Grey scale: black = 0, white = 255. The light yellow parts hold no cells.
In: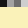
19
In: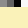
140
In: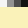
245
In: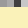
154
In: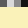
91
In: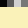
5
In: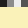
30
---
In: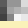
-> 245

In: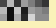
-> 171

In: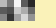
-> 160

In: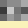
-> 128

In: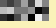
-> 76

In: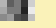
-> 79

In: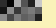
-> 123

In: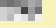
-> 241

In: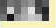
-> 146

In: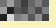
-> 127
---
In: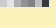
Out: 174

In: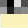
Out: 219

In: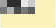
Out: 47

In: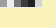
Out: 118

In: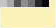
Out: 82

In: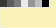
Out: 123
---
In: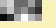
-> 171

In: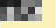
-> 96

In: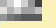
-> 104

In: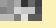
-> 129

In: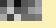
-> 208

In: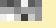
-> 202
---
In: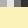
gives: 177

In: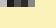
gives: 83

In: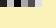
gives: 80

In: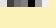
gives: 112

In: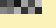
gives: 51

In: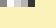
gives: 180

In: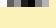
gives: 97

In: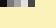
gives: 123

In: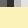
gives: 187
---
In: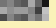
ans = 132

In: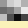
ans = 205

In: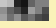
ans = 186

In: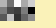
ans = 112

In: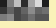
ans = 124

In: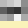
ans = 199

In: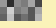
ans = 44

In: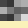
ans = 54

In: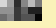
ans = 159

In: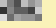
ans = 121
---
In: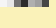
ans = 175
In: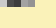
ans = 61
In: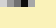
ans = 113
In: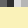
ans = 47
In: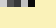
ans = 56
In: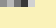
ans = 114
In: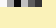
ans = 193
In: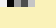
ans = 158
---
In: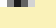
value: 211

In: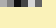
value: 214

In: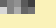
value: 63

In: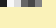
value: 72

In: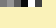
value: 255

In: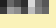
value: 216
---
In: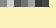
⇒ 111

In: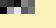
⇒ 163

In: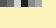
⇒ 210

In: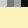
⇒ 205

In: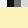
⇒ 255

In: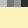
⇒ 192
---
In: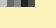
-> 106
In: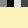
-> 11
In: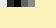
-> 43
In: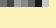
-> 70
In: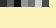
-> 98
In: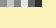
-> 200
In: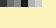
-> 111
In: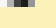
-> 178
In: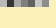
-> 53
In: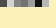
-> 211
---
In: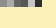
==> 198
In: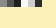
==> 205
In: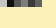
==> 58
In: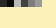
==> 125
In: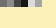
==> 219
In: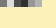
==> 151
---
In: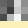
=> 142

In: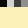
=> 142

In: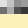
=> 155

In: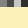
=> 47

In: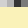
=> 122

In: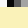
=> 163

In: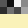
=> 137

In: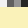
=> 37

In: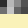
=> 83

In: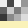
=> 150
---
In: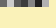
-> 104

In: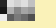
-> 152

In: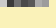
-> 113

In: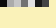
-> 113

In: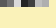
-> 117

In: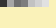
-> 166

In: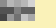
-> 140

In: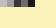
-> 108

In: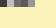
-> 107

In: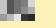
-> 139
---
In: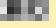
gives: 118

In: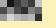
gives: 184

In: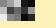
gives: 11

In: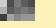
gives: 150

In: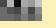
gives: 95

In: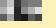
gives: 95

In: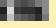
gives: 47

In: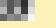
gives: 169

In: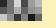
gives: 25
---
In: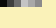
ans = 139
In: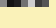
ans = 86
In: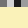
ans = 156
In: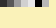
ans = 183
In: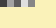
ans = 134
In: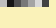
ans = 65
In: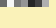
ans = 175
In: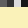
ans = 23
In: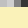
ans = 54
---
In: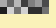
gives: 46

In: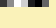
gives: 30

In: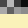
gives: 96

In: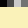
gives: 75

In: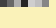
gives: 206

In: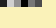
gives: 2

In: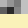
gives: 42

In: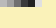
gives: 59
